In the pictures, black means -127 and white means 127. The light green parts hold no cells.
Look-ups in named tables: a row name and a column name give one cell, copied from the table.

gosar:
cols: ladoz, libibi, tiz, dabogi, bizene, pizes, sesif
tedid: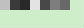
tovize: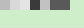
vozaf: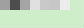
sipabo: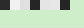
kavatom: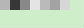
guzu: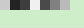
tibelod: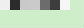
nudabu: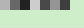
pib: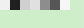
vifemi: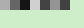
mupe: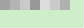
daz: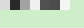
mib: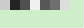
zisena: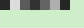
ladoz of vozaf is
32
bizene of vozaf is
73
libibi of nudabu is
-23
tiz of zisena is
-36
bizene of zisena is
-27
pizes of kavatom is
35
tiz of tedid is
-86
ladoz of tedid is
64
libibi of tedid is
-69
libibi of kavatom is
-72
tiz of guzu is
-65
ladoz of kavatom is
54
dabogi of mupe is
25
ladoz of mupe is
34
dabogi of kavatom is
100
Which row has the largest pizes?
sipabo

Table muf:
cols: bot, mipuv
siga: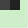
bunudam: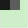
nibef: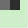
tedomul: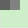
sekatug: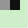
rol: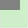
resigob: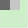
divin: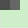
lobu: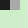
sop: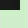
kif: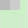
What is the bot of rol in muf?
1
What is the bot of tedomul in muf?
-30
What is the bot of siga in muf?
-61
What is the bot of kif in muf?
58
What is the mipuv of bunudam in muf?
-35
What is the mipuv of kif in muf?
77
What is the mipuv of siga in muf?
-93
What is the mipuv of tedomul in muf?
2
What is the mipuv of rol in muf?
1
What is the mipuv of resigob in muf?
70
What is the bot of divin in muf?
-50
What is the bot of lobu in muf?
-98
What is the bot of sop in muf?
-100
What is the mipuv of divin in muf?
-25
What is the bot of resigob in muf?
-22
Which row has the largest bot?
kif

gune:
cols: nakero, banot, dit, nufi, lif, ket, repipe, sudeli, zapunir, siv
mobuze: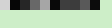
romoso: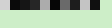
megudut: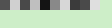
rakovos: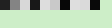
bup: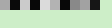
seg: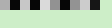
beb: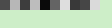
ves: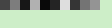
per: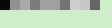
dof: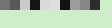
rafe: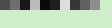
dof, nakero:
-12
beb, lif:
-117
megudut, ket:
9
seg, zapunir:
76
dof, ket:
95
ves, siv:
20

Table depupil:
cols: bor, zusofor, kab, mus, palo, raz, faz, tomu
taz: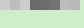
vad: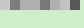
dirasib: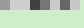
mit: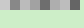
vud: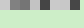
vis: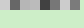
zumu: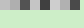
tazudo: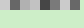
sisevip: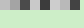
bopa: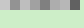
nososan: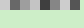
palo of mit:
-17
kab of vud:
-10
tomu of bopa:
-30
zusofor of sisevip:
36
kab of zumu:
-44
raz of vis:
-8
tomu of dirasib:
72
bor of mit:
74
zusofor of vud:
1
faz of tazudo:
75
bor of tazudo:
76
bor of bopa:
72
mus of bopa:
33
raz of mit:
46
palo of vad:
-7
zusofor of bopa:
19
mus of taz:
-21
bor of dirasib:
27
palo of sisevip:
-67
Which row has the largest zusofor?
dirasib

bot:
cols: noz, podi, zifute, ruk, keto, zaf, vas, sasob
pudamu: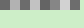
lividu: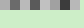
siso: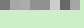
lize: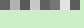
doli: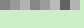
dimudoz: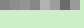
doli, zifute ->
50
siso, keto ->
16
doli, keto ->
29
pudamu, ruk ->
66
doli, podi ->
25
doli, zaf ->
59
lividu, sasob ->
56
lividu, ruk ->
-37
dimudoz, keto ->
50
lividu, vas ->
-67
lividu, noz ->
47
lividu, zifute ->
58

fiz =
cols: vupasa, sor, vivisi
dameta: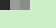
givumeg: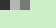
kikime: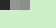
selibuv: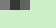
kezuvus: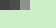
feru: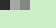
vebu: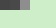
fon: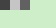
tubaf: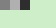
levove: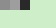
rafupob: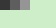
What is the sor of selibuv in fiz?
-73
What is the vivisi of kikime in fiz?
14
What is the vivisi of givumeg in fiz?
-7
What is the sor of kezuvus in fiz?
-50
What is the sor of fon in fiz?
69
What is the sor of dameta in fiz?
27

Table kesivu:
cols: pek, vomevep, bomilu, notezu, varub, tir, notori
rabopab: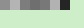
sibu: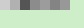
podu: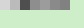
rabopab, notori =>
-90
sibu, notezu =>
12
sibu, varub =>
28
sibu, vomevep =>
49
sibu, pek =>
78
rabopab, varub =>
-7
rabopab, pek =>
15
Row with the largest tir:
rabopab

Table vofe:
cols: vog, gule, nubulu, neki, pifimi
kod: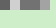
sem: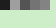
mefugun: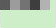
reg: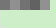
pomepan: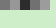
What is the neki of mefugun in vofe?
-65
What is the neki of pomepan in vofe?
-14
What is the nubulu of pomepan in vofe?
-83
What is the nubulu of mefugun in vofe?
-12
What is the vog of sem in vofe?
-98
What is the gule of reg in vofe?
16
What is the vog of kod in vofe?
-29
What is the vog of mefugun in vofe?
-37
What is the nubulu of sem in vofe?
-43
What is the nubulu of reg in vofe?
-13
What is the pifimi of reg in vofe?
17
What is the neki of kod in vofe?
-13
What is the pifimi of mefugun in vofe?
50
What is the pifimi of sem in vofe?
3
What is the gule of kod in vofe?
80
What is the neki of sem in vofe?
-11
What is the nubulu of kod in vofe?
-12
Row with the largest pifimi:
mefugun

